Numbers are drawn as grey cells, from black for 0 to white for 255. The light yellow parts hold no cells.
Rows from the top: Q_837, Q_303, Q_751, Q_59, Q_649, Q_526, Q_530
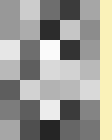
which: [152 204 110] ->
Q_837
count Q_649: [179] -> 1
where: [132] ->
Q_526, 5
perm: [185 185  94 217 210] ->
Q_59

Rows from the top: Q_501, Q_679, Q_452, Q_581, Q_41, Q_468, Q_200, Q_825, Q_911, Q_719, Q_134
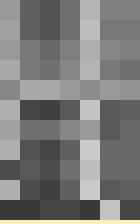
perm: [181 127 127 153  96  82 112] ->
Q_501
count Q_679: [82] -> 1
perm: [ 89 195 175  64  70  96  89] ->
Q_468
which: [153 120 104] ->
Q_452
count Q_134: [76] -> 0

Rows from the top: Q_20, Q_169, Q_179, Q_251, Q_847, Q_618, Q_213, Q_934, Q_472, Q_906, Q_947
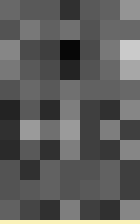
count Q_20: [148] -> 1
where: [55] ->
Q_934, 6
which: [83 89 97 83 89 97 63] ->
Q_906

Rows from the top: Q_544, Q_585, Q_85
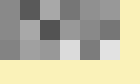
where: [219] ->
Q_85, 4
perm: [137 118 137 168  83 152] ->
Q_585
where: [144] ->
Q_544, 5
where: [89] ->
Q_544, 2

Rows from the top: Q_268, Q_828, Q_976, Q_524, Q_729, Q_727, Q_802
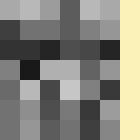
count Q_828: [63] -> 1
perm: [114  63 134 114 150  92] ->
Q_802

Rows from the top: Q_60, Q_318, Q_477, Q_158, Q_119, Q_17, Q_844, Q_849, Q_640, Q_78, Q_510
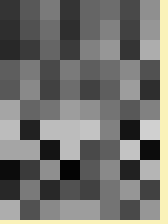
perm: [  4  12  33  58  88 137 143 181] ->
Q_640
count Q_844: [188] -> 3

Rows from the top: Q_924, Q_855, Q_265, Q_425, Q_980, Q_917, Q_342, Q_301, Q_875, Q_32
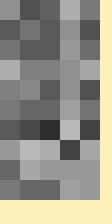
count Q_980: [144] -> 1
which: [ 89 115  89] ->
Q_855
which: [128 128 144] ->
Q_425
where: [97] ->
Q_924, 3
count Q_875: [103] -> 1
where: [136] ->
Q_980, 2

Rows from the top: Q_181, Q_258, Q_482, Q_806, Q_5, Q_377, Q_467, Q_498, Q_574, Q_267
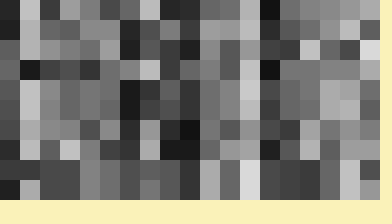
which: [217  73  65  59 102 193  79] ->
Q_574
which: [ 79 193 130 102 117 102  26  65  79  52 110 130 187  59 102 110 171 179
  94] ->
Q_377
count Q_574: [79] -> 2
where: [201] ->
Q_5, 13

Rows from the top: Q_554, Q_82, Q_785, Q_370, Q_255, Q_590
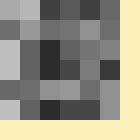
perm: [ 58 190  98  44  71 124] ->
Q_370
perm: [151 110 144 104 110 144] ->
Q_255
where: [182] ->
Q_554, 2
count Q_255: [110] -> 2

